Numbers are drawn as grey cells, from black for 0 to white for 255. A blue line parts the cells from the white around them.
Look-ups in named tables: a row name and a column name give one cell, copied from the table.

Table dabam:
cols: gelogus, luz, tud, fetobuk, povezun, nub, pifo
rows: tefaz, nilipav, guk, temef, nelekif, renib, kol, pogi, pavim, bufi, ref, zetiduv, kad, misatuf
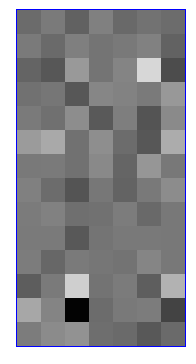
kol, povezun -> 101
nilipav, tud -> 127
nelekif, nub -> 84
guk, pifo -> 76
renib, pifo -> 172
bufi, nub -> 121
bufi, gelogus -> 122
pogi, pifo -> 140
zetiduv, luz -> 122
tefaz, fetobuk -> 128
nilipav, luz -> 106
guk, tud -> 153
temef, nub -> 122
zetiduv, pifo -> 178
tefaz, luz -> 122
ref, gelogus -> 124
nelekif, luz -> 112

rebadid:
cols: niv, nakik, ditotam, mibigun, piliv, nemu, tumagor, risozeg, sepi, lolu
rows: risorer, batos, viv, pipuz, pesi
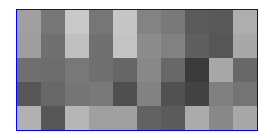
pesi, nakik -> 86
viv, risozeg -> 58
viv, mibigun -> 111
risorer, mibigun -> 118
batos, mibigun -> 112
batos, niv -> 158
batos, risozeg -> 95

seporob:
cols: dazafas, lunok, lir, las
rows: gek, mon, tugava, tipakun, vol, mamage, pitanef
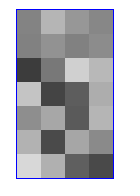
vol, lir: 90
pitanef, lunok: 176
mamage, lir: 166
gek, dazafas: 131
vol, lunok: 167
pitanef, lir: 95
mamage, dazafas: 178
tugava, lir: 208
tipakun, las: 173
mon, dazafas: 129
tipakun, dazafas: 196
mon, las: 140
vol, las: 181
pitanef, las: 73
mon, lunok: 146

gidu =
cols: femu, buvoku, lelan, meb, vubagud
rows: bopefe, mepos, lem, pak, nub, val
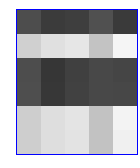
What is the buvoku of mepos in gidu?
224
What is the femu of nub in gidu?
206
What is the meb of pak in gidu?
72
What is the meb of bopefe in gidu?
80
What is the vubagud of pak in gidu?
71
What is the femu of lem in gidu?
77
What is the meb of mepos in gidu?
195
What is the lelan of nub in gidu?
228
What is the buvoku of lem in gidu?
54
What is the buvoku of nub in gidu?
222
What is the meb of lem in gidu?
72
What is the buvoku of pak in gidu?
55
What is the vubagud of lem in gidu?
69
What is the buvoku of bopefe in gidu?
59
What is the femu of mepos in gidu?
208
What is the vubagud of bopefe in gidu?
58
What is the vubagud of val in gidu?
240
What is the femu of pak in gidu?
78
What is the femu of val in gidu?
206
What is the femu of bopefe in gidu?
77

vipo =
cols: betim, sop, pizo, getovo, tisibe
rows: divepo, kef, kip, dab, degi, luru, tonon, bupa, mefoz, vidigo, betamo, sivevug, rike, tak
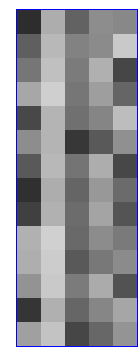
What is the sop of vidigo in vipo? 208
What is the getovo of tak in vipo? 103
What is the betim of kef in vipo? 95
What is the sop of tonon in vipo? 184
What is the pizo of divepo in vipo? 98
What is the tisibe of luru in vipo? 144
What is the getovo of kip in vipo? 176
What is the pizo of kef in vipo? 130
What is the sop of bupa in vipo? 173
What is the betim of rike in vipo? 53
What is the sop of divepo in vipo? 173
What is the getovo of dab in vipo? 158
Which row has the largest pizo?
kef

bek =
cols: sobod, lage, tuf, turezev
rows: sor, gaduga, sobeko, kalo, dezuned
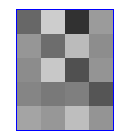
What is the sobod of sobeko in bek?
140
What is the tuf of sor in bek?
49
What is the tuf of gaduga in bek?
187
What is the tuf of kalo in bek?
127
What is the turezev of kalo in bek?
85
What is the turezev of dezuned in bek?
148
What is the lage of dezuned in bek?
151
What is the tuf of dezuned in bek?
190
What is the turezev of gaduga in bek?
141
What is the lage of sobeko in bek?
200
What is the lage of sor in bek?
205
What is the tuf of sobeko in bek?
80
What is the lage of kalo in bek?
121
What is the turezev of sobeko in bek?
148
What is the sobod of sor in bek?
103
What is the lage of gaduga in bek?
109
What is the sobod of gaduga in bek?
150
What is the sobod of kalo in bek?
133
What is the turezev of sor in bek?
155
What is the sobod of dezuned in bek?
164
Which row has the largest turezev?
sor

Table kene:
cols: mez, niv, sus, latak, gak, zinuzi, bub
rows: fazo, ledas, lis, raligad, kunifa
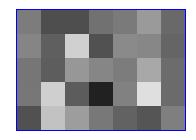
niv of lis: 93
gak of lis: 124
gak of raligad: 129
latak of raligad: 33
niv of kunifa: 194
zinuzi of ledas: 135
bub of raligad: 107
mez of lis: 118
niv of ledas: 95
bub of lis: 108

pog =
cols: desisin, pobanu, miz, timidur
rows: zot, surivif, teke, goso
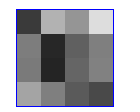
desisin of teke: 122
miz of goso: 90
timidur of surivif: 127
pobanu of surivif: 39
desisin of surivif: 125
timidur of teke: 129
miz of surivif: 96
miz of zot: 149
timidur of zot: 221
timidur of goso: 73
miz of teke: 101
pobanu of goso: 127
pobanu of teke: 36
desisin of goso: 164

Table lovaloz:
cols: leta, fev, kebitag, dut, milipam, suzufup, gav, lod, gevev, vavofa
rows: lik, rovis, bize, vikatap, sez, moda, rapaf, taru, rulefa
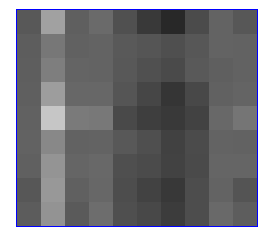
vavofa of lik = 87
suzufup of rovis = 85
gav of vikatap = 53
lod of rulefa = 77
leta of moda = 98
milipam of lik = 80
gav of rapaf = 66
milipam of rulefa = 79
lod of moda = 75
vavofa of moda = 98
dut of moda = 99
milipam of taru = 77
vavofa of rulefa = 93
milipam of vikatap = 85
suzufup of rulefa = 72
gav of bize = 74
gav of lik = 40
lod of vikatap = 72
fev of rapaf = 148
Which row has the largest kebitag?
sez

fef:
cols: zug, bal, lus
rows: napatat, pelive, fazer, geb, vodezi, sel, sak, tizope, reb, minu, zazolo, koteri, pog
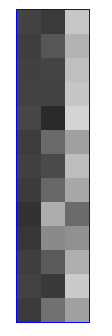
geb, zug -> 66
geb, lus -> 198
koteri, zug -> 66
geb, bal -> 66
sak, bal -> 74
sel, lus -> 160
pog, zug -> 58
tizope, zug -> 59
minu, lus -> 144
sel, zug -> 60
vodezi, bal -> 42
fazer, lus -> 191
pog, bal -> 113
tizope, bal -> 103
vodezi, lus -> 212
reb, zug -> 50
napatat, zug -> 67
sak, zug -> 64
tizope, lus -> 167
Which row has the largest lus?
vodezi

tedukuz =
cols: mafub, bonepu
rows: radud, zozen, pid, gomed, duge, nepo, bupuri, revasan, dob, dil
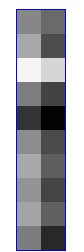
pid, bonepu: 214
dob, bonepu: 97
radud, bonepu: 106
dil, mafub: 124
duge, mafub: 51
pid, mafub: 245
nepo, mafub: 141
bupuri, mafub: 169
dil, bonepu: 40
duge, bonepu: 2
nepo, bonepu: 74
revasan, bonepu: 68
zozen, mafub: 168
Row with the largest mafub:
pid

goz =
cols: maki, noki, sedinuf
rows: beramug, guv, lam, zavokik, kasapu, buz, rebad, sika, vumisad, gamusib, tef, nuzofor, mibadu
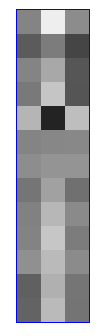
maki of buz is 132
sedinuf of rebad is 148
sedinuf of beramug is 140
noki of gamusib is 198
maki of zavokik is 121
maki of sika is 117
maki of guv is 91
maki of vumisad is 129
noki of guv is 124
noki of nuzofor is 176
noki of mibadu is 186
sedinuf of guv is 69
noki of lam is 168
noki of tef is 186
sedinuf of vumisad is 138
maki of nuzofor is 96
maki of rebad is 141
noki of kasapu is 35

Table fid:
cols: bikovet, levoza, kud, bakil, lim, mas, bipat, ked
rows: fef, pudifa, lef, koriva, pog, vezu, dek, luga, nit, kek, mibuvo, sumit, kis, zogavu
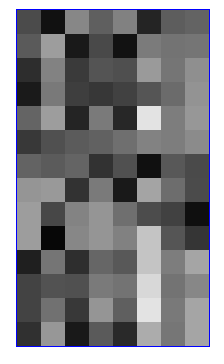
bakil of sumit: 122
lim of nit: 111
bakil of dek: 50
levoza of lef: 130
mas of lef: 154
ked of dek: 74
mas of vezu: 130
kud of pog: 36
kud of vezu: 91
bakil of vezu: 97
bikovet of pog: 100

